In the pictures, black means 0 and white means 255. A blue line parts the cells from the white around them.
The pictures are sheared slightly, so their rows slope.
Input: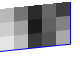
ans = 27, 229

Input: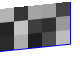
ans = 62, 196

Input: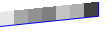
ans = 128, 230

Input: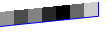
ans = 39, 204

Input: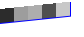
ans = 173, 200

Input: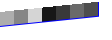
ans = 23, 213
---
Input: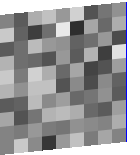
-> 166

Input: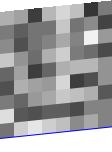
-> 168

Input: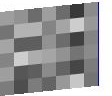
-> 198

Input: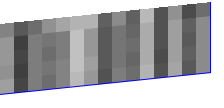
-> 89

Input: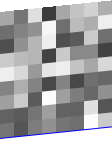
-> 252

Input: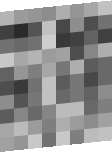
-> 187

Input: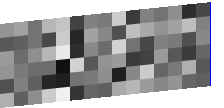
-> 102
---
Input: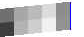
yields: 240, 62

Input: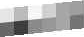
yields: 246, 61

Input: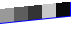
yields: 200, 11

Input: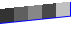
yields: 193, 51

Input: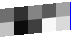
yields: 248, 12

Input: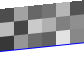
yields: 227, 55

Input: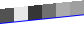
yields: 231, 54

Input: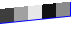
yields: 231, 18
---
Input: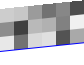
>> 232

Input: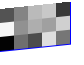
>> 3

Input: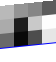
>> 105

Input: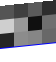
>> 37

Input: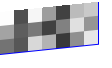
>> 115

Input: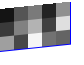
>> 159
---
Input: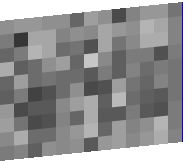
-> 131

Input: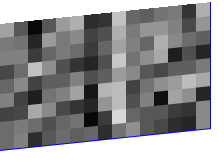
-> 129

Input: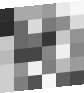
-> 127

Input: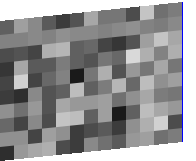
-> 152

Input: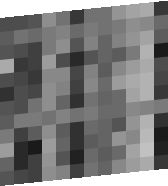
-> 70

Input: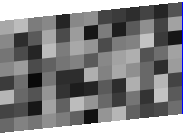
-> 130

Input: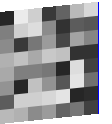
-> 177
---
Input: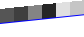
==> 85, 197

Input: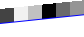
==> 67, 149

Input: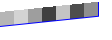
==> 181, 143

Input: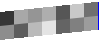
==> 54, 156

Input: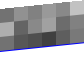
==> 114, 121

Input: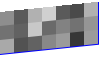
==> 142, 155

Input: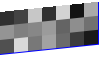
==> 48, 25
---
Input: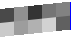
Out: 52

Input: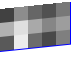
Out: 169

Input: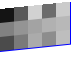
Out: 163

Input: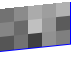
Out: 192

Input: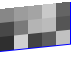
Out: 180

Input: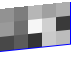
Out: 246

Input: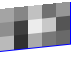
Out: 236

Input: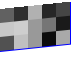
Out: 153

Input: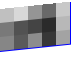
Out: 68

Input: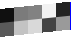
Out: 130
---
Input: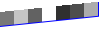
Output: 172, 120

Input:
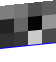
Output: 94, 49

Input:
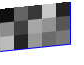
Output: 36, 187

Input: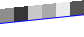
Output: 85, 142

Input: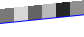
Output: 143, 121

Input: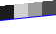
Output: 78, 28
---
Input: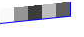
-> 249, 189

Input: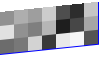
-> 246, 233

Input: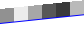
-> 236, 186

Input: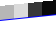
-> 219, 182

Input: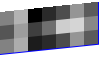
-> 213, 206

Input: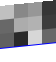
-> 215, 192

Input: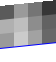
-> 203, 190

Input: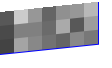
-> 203, 184

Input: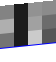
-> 203, 175

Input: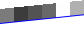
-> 254, 176
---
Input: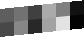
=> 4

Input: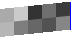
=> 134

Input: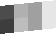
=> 230

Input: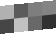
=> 49

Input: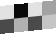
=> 197

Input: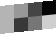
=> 207
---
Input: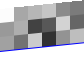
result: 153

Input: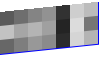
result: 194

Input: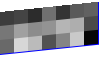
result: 119

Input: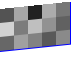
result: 210

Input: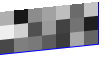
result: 239

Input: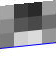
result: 137

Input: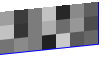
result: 194
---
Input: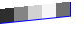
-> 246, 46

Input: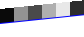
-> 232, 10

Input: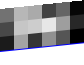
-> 231, 0

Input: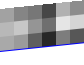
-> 229, 39

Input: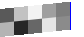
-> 243, 38

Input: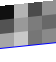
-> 200, 16

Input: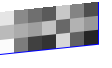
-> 251, 37

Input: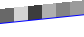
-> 212, 61
